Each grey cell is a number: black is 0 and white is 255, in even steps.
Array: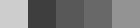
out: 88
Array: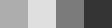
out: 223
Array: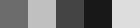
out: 68
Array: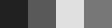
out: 89
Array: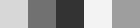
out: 51
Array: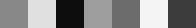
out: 108
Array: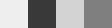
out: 57
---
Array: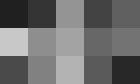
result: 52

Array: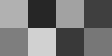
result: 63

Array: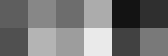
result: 65

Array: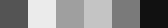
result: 122

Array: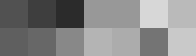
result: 81

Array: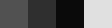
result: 81
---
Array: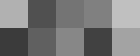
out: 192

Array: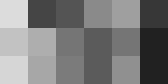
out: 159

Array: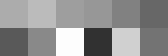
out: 129

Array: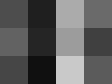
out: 98

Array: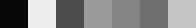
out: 132

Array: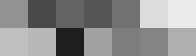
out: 113

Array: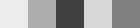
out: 129

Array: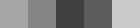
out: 202

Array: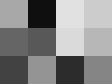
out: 101

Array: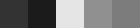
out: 124
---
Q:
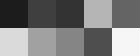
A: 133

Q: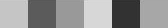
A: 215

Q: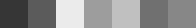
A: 192

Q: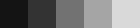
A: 114

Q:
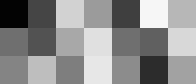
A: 140

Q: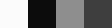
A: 12

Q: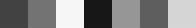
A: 150

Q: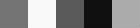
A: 90

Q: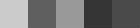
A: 153

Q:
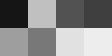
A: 120
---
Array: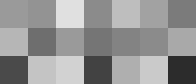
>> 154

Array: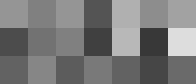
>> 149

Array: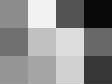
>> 141

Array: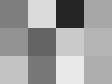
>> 127

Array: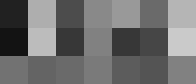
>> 33

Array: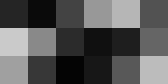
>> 37

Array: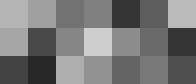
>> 180
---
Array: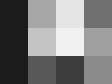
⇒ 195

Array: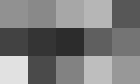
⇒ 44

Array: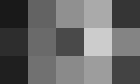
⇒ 73

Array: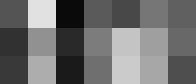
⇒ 196

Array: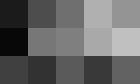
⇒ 127

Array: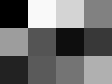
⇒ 84

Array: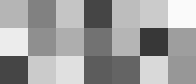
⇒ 181

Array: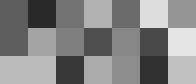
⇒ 135

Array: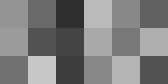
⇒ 168
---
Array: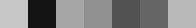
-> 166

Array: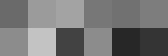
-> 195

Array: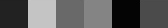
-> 196

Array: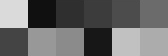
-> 152

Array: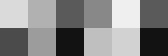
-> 156

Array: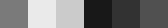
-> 234

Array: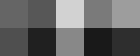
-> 79
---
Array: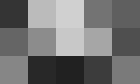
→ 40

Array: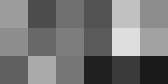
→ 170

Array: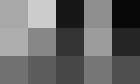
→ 93

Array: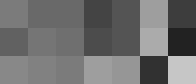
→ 129

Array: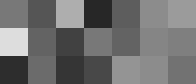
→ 107

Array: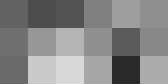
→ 202

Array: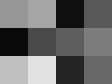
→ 225

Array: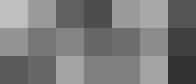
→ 103

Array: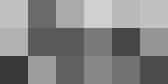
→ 157
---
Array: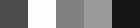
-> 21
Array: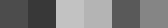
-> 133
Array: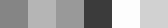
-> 209
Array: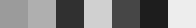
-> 237
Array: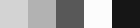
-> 22
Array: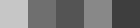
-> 62
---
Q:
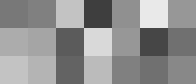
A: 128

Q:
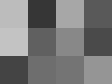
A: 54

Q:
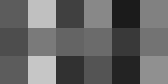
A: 192

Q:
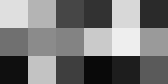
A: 180

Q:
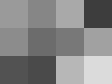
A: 134

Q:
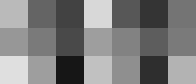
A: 100

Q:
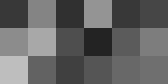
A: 132
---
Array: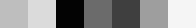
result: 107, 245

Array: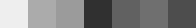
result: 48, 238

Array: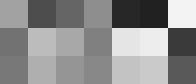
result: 128, 243

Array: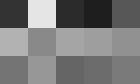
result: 165, 229

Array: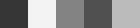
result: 131, 243

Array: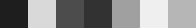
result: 50, 239

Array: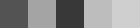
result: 56, 207

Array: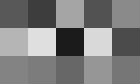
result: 27, 223
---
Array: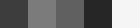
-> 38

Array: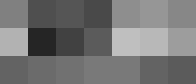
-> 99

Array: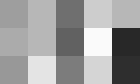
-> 213

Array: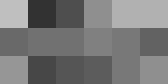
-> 120

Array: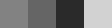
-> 42

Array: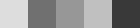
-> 192

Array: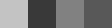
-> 129

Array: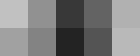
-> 84

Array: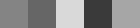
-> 58
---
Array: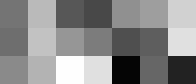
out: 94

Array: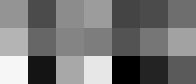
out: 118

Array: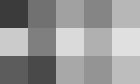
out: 176

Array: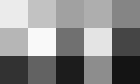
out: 228

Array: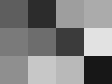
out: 59

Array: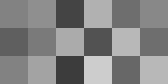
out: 184

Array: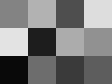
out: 172
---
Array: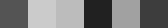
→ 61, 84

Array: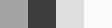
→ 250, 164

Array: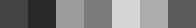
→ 90, 68

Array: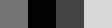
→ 216, 116

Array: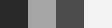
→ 242, 41

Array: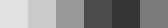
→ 123, 225

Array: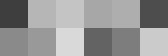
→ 77, 138

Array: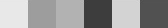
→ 81, 232

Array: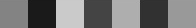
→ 153, 131

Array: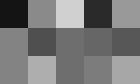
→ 153, 131
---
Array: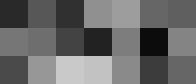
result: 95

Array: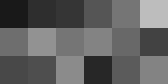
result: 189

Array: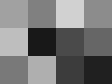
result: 140

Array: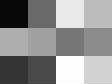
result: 188

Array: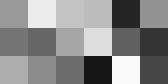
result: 146

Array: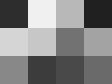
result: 32

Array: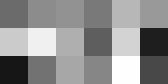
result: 153

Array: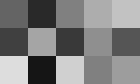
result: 194
